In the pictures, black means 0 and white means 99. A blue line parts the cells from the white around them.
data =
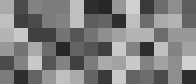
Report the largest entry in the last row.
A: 78
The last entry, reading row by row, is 18
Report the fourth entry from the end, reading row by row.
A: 42
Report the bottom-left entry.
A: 48
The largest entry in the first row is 81
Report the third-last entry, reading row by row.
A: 29
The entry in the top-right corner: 36
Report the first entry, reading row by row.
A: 66
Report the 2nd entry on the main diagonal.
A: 25
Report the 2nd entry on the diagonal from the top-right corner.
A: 70
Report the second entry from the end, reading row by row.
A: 55
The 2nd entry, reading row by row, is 29
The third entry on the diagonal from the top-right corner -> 42
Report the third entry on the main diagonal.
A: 25
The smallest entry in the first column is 29
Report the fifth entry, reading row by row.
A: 48
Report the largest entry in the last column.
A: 81

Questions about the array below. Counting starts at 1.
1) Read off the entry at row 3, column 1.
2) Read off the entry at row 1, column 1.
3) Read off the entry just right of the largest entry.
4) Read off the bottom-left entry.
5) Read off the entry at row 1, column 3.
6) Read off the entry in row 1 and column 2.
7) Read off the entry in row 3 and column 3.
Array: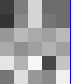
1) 59
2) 24
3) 27
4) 46
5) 83
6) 49
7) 66

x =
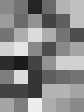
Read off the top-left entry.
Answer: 53
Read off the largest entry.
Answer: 92
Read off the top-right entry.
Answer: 74
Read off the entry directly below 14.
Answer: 57
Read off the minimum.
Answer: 10
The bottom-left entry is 64
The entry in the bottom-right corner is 53
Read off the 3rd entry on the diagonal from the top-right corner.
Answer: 67
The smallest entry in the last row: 49
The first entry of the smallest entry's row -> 17
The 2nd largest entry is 89
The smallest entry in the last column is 30

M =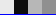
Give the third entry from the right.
5
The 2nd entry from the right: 71
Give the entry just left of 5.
91

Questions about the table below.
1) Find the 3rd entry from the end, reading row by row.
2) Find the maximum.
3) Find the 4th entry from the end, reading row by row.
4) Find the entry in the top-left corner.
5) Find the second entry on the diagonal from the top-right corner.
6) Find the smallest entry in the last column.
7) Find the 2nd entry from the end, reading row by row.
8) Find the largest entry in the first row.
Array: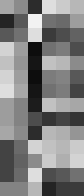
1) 14
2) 94
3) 71
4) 65
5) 41
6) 20
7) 23
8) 86

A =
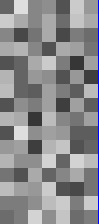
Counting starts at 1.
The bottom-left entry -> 42
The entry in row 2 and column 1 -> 79
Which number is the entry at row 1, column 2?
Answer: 86
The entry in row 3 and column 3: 45
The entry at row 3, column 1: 52
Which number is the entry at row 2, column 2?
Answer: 66
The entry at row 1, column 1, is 39

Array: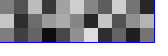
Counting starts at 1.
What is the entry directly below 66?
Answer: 28
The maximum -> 86
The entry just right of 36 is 80
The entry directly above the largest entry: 15
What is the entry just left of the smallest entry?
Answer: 39
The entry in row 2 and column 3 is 42
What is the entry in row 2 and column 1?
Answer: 77
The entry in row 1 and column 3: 73
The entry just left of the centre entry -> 66
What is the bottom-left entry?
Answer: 49
